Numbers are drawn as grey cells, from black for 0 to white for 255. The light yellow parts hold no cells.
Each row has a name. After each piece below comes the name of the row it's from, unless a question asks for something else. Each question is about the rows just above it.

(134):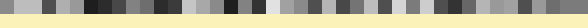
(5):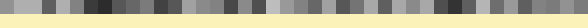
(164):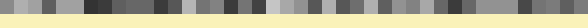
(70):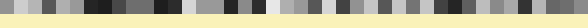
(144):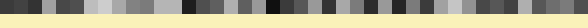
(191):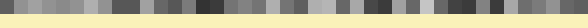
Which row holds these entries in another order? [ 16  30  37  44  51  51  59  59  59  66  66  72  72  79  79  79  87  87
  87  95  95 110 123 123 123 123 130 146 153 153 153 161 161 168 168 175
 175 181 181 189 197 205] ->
(144)
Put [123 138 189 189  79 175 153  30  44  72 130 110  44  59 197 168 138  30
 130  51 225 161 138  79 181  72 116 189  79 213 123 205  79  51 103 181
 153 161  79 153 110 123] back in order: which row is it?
(134)
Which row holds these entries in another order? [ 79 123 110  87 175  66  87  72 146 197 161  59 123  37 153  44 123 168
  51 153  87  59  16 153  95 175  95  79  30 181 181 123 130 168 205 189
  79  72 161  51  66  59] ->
(144)
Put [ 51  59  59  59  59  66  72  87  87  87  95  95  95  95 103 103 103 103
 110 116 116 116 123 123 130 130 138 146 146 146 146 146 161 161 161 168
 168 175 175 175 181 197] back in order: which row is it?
(164)
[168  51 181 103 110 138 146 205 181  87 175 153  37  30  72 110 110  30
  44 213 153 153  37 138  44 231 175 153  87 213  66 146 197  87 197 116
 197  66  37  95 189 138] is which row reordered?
(70)

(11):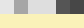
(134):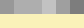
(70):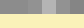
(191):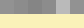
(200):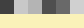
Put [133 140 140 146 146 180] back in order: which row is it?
(70)
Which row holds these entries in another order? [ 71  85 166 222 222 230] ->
(11)
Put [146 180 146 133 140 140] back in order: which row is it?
(70)

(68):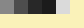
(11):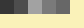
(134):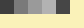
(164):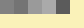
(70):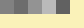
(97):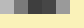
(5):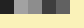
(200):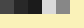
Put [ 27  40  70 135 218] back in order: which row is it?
(200)
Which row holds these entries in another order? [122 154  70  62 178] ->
(134)
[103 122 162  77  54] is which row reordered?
(11)
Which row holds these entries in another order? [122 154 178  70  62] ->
(134)
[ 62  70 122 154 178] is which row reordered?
(134)
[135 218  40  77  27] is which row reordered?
(68)

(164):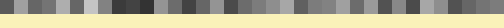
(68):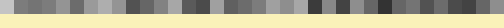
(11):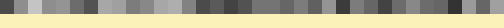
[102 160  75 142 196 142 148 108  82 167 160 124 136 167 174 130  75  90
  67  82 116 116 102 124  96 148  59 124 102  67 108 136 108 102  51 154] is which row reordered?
(11)
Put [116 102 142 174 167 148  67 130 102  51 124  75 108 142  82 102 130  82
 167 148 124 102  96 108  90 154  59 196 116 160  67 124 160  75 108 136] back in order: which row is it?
(164)
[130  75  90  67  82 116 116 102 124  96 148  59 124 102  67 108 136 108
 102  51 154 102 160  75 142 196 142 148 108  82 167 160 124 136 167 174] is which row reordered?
(11)
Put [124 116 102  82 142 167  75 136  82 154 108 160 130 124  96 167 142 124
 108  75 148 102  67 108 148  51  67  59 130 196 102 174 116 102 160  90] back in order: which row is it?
(164)
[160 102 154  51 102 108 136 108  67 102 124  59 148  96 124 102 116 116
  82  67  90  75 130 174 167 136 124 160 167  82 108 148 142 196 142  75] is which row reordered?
(11)

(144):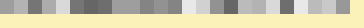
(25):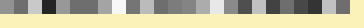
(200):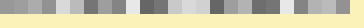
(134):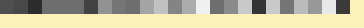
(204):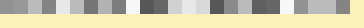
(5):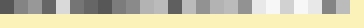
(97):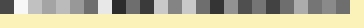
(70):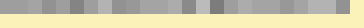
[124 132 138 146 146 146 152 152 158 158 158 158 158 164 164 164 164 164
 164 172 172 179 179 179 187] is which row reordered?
(70)
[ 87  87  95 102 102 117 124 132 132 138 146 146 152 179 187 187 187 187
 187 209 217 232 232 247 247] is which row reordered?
(204)
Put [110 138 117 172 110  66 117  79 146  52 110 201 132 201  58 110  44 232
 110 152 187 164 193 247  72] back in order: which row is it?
(97)
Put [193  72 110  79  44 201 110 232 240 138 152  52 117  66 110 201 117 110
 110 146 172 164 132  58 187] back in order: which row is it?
(134)
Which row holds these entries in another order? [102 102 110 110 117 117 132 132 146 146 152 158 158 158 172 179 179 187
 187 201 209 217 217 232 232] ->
(144)
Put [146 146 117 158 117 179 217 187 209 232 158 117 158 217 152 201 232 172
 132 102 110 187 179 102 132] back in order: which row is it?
(200)
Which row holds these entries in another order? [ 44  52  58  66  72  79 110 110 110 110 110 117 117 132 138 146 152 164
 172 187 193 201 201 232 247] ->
(97)

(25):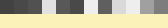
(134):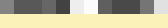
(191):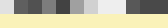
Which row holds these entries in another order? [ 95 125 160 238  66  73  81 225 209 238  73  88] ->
(191)
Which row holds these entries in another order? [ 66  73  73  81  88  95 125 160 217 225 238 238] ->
(25)

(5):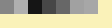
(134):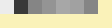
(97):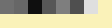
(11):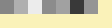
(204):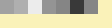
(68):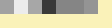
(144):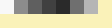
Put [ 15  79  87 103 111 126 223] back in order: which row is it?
(97)
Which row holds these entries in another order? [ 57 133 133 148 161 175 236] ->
(204)
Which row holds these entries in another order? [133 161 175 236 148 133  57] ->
(204)
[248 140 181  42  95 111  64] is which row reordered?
(144)
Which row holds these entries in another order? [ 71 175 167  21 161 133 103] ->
(5)
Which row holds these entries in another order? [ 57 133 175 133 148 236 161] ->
(204)

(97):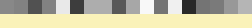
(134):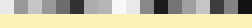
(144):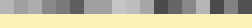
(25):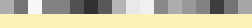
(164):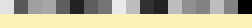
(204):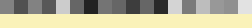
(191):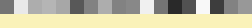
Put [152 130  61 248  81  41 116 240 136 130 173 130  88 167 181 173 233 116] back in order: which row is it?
(191)
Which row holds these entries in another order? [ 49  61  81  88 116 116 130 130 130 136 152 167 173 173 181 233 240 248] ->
(25)
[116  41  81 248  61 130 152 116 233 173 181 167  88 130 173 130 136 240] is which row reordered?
(191)
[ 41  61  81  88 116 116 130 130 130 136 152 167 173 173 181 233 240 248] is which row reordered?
(191)

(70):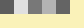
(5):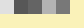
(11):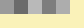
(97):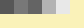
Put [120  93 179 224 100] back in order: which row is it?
(70)
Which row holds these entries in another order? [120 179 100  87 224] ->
(5)

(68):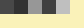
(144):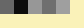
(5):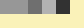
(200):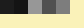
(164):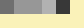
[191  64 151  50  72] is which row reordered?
(68)
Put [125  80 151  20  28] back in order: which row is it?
(200)
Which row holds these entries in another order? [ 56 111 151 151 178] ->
(164)
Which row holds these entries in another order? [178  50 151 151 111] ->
(5)
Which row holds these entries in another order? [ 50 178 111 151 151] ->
(5)

